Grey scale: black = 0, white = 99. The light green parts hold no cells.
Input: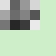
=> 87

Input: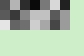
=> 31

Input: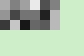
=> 67

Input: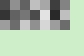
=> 29

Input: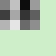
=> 50

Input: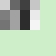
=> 81

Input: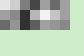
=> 89

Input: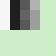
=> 96
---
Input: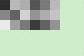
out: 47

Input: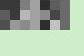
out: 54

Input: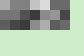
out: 23

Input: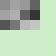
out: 72

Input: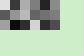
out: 18

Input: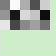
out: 53

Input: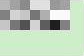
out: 32

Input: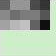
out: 75
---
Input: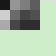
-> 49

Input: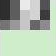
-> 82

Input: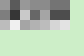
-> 45

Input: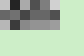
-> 49

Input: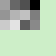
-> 31

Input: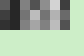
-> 82

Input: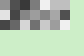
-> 74

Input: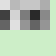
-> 77

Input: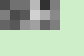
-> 19

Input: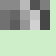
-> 32
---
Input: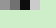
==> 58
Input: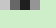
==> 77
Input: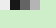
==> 92
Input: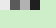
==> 91
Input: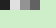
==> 13
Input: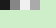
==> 10
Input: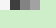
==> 95
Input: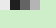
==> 91
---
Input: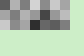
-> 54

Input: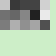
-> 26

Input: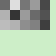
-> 46

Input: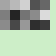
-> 81

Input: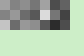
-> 63

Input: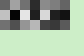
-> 54
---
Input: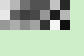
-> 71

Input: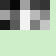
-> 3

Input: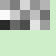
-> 49

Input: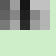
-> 61

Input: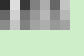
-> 86

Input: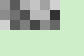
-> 35

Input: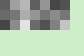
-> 62

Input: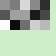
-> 48

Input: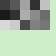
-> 34

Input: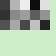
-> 70
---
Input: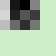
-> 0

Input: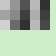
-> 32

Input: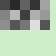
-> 38

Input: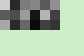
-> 48

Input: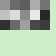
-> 36

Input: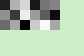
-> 83

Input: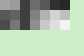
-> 24
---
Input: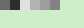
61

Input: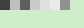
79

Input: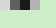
37

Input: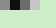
42

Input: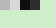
18

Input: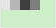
49

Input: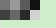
45

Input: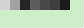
36

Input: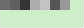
59
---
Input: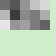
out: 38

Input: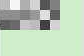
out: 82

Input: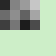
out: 29

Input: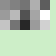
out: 81

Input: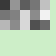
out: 41

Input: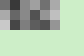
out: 58
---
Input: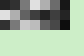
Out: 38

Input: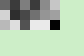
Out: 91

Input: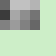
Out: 60

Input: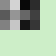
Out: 77

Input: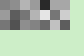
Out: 41

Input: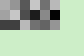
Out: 44
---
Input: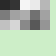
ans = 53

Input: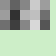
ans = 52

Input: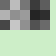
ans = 56

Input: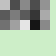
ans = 89

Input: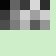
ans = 70

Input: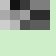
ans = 31

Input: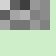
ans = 46

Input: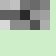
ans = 54

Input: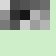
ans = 79
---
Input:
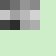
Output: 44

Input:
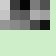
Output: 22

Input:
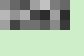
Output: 40

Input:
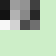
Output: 61

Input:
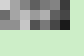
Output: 64

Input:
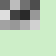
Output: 73

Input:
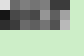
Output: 41
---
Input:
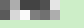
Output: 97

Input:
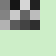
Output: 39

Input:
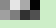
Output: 19

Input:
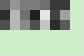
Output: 43

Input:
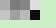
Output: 72

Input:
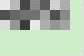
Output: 44

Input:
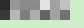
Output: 49

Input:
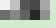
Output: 38

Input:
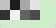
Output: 38

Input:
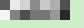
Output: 31
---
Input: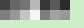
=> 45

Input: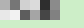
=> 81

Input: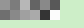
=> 71

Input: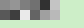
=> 49

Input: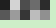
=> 30

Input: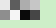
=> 67

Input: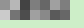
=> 26

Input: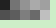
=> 57

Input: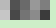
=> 41

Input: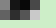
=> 3
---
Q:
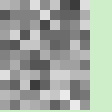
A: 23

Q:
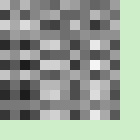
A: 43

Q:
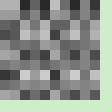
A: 51

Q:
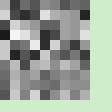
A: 42

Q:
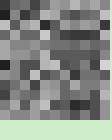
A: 65
